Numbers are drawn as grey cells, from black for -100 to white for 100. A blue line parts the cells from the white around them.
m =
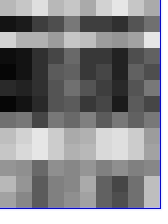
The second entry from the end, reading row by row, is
-12
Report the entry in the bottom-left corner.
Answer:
27
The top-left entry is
44
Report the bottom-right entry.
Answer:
49
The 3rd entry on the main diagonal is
39
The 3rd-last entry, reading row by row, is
-39
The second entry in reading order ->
55
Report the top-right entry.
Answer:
33
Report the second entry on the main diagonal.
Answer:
-79
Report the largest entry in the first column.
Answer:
65
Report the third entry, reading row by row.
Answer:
75
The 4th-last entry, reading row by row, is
-24

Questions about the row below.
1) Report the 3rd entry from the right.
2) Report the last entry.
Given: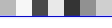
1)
-59
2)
62
